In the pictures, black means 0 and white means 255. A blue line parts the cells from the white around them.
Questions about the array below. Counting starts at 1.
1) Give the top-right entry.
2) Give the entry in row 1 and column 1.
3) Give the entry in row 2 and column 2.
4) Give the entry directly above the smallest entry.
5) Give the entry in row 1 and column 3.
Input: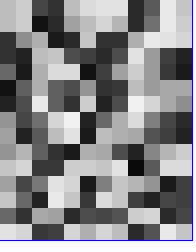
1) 197
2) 189
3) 205
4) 34
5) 70

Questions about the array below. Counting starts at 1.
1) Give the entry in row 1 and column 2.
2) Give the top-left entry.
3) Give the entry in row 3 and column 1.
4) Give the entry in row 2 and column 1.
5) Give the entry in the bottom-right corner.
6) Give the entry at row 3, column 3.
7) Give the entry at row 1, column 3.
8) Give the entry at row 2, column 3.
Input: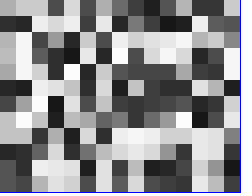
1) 203
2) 175
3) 181
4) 47
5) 62
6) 70
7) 203
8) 238

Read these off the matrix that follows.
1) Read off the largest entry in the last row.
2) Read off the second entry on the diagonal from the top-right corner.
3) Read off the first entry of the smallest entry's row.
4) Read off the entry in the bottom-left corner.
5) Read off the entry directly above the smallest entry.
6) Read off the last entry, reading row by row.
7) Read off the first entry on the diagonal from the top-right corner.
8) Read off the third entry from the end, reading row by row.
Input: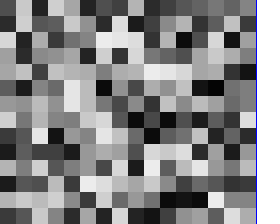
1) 221
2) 193
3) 93
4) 58
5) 173
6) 173
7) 132
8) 93

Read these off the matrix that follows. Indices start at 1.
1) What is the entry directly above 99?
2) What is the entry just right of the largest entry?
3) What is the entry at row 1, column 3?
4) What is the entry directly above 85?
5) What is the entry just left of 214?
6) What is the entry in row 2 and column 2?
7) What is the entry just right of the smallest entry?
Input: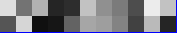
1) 45
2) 194
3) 178
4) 222
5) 85
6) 214
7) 22

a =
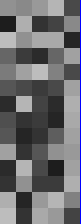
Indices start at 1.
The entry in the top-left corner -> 145
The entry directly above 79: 43
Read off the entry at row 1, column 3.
153
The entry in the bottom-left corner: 189
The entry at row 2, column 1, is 29
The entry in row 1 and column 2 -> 137
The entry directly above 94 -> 37
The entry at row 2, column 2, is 175
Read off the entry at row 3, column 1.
189
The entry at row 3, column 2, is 145
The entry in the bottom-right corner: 67
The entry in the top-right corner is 73
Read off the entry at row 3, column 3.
169

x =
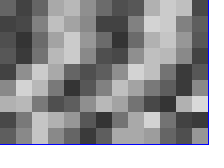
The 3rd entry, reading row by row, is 101
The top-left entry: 101
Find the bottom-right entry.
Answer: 151
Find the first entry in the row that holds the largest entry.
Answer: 177
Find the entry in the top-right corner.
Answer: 72
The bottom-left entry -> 94
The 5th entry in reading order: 184
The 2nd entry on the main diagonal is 72
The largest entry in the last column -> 217
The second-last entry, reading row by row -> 79
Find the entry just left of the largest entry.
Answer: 177
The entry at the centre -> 94
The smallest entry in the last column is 58
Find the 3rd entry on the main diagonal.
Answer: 107
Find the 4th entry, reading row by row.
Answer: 169
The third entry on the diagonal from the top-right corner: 197
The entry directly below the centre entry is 129
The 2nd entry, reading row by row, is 66

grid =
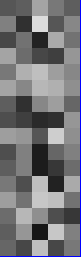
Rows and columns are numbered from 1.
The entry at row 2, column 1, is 128
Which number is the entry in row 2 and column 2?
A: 48
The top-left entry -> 86
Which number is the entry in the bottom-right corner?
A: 120
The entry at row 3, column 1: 71
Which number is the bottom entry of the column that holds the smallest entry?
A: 191
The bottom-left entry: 102
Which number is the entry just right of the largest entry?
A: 86
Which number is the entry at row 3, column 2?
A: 114
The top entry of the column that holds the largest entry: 164
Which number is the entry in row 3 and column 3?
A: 34
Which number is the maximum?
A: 220
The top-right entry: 94
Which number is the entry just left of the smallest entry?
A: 150
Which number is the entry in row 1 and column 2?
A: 94

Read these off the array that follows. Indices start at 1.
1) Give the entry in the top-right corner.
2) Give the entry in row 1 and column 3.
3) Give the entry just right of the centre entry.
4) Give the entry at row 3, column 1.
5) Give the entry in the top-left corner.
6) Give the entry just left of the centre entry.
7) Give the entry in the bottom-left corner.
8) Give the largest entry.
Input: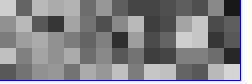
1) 23
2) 185
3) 157
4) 123
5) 206
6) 129
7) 87
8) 213

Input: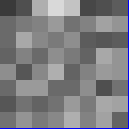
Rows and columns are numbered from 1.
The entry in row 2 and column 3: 130
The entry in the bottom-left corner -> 114
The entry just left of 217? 175
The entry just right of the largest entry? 195
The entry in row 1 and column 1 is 58
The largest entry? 217
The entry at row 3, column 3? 136
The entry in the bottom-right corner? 99
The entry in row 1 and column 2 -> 79
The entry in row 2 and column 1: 106

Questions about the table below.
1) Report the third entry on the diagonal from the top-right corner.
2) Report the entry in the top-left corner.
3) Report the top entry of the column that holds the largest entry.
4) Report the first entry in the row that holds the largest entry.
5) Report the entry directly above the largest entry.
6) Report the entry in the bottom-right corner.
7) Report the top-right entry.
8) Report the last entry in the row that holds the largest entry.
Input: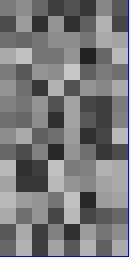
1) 117
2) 123
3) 82
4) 123
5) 148
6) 170
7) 88
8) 111

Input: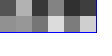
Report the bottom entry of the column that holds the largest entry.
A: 220
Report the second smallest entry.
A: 56
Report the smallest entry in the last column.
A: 62
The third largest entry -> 178
